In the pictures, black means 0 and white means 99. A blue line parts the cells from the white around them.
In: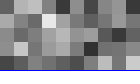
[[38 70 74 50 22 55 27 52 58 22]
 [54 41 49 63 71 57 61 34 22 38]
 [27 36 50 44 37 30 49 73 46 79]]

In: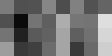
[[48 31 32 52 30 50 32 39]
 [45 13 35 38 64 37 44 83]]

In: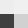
[[92 93]]

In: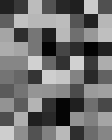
[[13 22 73 32 15 12 79 31]
 [64 18 46 12 72 43 59 74]
 [52 52 81 40 19 81 22 67]
 [35 45 58 57 53 29 60 62]
 [30 68 12 16  2 57 50 64]]

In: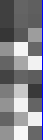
[[25 39 37]
 [21 34 61]
 [39 65 94]
 [48 78 22]
 [39 64 93]]

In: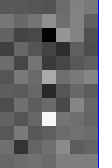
[[34 34 33 32 42 50 47]
 [38 26 28  1 58 51 31]
 [42 27 45 23 27 34 37]
 [36 35 40 16 33 40 36]
 [38 33 40 96 45 43 39]
 [43 20 39 43 54 36 39]]
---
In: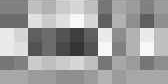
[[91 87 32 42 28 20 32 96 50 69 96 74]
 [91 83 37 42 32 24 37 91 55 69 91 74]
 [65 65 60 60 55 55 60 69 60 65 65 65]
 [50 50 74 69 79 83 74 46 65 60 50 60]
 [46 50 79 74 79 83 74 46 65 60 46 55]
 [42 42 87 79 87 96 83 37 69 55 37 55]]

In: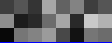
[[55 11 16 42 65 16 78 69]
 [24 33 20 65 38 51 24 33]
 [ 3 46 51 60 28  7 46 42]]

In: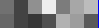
[[40 26 21 31 69 61 35]
 [44 26 56 92 48 65 73]]

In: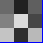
[[50 85 27]
 [41 13 37]
 [76 18 72]]

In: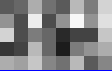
[[82 30 48 40 16 26 26 77]
 [35 40 67 44 35 72 48 82]
 [21 26 72 40 11 48 57 67]
 [67 62 77 52 44 72 35 52]
 [57 30 92 30 57 96 57 87]]

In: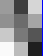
[[97 73 12]
 [78 47 33]
 [56 42 64]
 [60 24 83]]

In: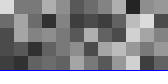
[[29 34 19 38 47 55 29 64 73 59 47 59]
 [24 19 38 42 38 64 47 34 59 81 24 38]
 [42 64 42 19 51 24 29 24 38 73 85 29]
 [85 47 47 68 55 34 42 51 68 14 55 59]
 [29 64 51 55 47 34 68 38 29 81 64 51]]

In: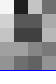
[[76 25 25 71]
 [81 34 34 66]
 [57 43 38 57]
 [62 62 52 47]
 [95 12 76 43]]

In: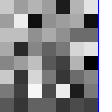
[[61 92  6 56 61 66  6]
 [34 21 38 38 21 29 25]
 [66 16 52 38 47 83 88]
 [74 74 56 66 56 42 42]
 [78 61 70 61 11 70 88]
 [52 61 74 34 25 70  1]
 [78 21 83 47 21 42 52]
 [47 25 96 29 92 11 47]]
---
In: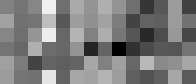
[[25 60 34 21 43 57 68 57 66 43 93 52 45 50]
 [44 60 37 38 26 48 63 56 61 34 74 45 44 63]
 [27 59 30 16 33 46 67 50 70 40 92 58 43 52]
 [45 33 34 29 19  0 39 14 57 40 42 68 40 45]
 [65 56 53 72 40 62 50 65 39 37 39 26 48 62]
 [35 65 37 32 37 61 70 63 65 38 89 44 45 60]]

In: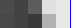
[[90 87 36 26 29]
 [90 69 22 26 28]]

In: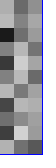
[[56 41 68]
 [65 51 72]
 [60 43 10]
 [45 71 50]
 [64 80 22]
 [41 72 50]
 [63 47 71]
 [68 71 27]
 [62 54 43]
 [60 81 24]
 [34 44 69]]

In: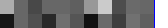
[[40 41 30 79 59 37 40 40 28 40 67]
 [37 44 24 41  7 33 43 16 31 40  9]]

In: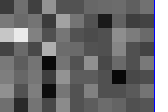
[[44 37 42 41 40 32 32 57 25 43 23]
 [26 24 38 10 32 45 63 23 45 41 47]
 [41 48 55 31 29 32 46 31 50 91 77]
 [26 31 52 31 32 41 42 68 28 41 26]
 [47 31 41 28 56 32 45  4 45 36 47]
 [30 28  3 31 36 36 57 24 46 40 49]
 [45 35 31 31 50 32 46  5 49 32 56]
 [33 31 39 42 36 32 54 28 45 16 43]]

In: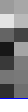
[[65 60]
 [72 88]
 [26 39]
 [64  9]
 [48 22]
 [47 46]
 [43 18]]

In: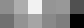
[[31 59 58 94 67 55]
 [ 1 49 53 64 57 44]]
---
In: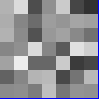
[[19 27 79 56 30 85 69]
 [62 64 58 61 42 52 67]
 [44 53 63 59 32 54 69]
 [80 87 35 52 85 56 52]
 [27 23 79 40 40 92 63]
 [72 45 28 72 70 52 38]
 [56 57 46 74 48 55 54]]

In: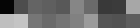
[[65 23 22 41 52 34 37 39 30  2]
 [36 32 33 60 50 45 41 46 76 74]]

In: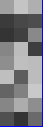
[[68 76 62]
 [30 28 23]
 [53 25 20]
 [24 73 52]
 [73 74 55]
 [73 36 74]
 [78 50 39]
 [55 67 52]
 [41 20 31]]

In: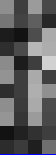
[[28 60 24 55]
 [15 37 26 46]
 [66 30  7 11]
 [67 71 29 18]
 [81 24 11 54]
 [25 66 24 57]
 [56 68 24 18]
 [29 66 23 55]
 [28 60 21 58]
 [24 19 13  7]
 [43 12 23 17]]

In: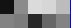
[[73 83 85 54  7]
 [51 40 15 48 51]]

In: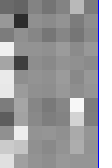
[[48 72 51 45 51 39 41]
 [55 48 57 54 56 17 59]
 [53 46 52 46 52 56 48]
 [59 54 60 56 57 57 93]
 [54 56 57 53 55 24 64]
 [59 53 60 56 57 55 91]
 [58 55 59 55 56 60 90]
 [48 96 52 47 52 64 48]
 [49 82 51 49 53 63 36]
 [58 66 56 58 57 92 56]
 [57 67 57 53 56 76 79]
 [58 58 59 55 57 62 87]]
